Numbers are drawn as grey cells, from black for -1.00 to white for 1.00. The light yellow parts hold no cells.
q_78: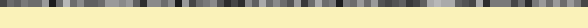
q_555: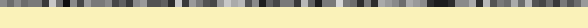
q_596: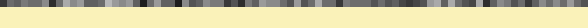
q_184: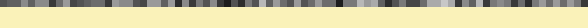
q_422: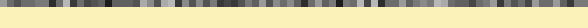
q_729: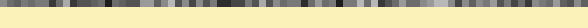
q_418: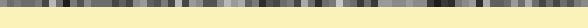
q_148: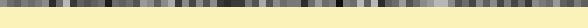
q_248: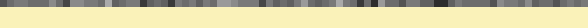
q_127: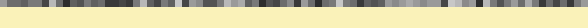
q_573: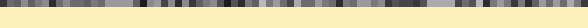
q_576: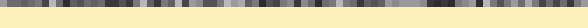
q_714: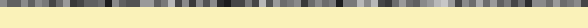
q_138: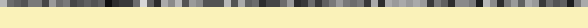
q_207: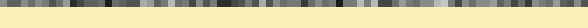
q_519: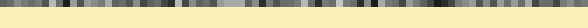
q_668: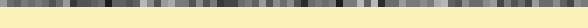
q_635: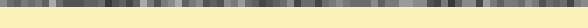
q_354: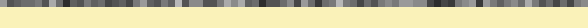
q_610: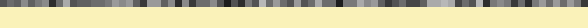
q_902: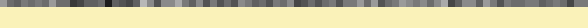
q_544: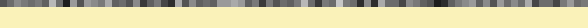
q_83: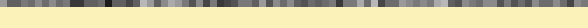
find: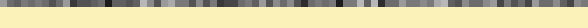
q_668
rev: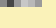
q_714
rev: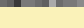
q_248
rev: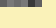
q_248

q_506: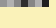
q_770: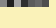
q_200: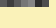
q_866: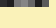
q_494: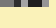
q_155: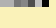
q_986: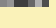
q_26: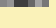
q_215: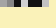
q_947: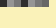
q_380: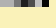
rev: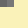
q_947
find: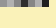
q_506
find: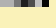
q_380
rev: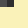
q_200
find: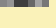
q_26
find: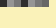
q_947
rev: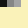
q_215

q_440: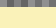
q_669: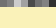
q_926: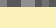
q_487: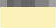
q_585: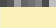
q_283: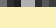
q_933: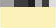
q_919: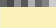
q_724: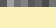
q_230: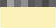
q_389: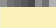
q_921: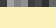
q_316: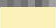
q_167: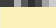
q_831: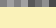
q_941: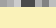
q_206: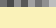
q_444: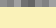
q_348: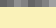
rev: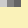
q_919
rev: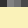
q_669
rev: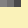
q_669
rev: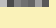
q_585
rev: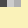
q_941
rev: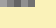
q_316

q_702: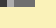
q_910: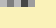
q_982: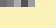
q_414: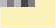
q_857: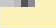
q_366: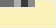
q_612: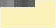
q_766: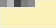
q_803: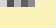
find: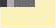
q_702
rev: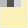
q_803
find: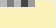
q_910
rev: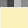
q_766

